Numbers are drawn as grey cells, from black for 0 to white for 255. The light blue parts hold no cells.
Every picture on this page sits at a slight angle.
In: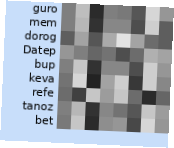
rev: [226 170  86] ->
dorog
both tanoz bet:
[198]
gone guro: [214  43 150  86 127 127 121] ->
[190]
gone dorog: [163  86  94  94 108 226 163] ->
[170]

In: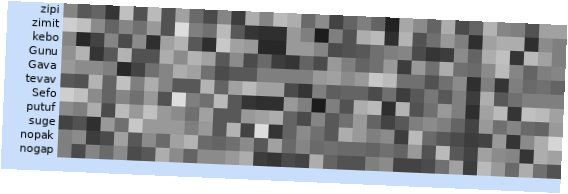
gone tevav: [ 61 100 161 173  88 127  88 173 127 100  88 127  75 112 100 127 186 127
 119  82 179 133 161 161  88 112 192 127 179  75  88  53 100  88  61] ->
[94]
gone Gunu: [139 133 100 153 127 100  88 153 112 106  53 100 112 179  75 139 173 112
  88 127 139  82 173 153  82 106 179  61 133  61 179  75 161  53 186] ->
[145]
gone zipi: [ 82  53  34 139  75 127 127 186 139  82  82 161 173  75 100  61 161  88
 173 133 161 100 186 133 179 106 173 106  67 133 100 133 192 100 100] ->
[167]
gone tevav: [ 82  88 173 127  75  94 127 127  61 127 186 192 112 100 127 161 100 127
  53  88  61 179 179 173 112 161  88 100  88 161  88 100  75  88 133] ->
[119]

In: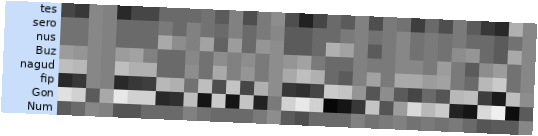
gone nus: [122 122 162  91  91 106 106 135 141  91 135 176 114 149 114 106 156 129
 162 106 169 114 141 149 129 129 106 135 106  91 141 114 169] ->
[99]
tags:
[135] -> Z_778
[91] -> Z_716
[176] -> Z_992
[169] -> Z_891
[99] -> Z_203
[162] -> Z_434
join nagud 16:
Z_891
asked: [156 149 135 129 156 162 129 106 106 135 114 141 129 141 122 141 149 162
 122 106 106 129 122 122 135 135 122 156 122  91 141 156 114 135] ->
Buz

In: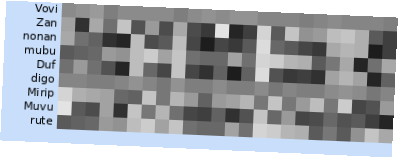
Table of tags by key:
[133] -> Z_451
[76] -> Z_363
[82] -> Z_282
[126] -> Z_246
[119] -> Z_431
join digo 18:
Z_246
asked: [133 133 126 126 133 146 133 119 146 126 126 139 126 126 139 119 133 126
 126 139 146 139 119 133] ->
digo
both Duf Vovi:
[154]
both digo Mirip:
[119]

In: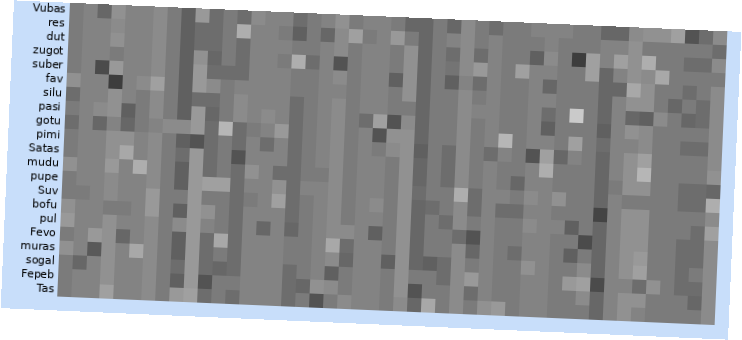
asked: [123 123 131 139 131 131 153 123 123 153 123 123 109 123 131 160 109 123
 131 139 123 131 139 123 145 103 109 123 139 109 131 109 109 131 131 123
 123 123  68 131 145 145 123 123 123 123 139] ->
Suv
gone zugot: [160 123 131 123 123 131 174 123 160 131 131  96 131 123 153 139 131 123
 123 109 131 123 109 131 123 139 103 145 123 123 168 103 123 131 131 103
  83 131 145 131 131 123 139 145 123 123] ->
[116]
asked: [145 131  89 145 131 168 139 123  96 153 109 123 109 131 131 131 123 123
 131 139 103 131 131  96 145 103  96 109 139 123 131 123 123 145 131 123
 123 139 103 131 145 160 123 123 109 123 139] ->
muras
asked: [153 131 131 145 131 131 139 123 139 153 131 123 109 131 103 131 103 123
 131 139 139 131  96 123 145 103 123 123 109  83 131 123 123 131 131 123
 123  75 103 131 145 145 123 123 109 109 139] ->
pul
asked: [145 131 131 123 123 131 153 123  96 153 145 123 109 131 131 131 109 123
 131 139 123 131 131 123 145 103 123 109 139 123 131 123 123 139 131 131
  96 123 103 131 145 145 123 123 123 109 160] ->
bofu
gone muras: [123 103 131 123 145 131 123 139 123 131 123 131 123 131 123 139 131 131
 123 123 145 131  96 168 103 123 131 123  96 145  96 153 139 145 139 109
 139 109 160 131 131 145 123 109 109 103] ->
[89]
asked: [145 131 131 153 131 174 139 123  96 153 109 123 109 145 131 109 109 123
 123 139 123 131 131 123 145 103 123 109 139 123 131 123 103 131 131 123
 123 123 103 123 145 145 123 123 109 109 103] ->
mudu

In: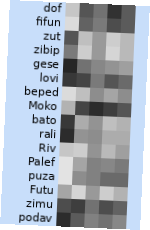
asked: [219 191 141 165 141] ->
beped
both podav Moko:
[44]
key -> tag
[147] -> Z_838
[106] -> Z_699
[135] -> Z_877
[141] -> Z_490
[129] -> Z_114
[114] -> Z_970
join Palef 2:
Z_114

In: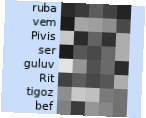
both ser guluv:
[106]
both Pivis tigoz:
[199]
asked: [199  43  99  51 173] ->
Pivis
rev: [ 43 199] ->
Pivis
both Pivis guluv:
[43]
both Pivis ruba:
[43]
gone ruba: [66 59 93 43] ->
[36]

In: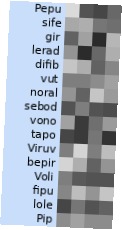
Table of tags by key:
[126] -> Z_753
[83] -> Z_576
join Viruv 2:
Z_753
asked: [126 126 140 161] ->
vut
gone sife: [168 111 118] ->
[174]
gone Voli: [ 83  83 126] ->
[90]
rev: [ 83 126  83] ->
sebod
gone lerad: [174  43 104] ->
[148]
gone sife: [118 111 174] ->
[168]

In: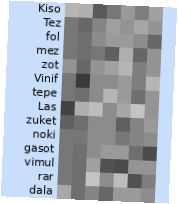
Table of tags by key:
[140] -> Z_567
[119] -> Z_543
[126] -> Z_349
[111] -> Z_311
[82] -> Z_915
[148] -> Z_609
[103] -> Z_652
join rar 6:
Z_349
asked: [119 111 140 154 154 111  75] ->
gasot
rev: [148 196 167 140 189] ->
Las
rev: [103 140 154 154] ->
fol

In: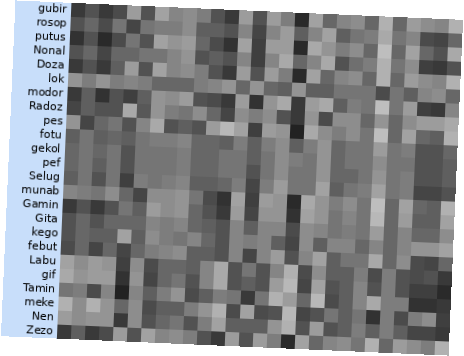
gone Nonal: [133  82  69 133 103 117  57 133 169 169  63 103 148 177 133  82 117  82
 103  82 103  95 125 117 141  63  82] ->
[111]
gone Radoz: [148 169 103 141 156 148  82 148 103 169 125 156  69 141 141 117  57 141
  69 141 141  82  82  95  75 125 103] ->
[88]
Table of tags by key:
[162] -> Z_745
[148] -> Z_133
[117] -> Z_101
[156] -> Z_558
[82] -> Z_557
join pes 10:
Z_558
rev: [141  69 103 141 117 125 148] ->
Radoz
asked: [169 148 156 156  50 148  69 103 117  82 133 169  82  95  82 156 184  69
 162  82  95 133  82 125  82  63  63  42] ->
gif
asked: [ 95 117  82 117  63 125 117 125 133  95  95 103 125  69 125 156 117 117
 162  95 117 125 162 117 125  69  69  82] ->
Selug

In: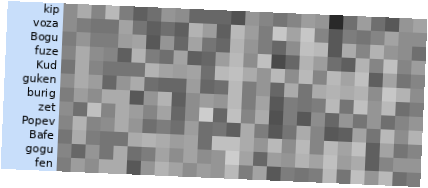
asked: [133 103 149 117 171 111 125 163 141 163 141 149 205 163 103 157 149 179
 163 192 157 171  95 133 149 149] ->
gogu
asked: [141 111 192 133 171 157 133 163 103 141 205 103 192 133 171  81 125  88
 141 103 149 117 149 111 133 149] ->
zet
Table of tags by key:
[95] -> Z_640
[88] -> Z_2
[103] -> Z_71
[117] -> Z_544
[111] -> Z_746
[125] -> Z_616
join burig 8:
Z_640
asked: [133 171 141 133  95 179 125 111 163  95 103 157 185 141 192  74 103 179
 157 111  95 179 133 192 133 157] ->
fuze

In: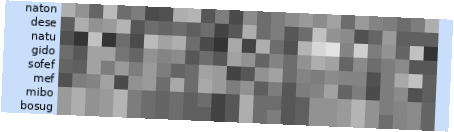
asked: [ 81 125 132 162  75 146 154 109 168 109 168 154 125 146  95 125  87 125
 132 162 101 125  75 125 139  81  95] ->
mef
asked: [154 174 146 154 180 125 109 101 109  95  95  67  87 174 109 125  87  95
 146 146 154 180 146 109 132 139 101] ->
bosug
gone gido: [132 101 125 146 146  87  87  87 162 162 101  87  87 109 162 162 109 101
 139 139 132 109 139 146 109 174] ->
[117]
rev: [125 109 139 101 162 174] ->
gido

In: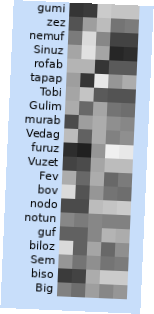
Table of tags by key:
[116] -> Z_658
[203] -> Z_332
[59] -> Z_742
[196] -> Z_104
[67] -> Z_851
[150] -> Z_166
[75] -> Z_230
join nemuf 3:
Z_851
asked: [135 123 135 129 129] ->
notun
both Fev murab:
[172]
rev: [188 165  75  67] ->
Vuzet

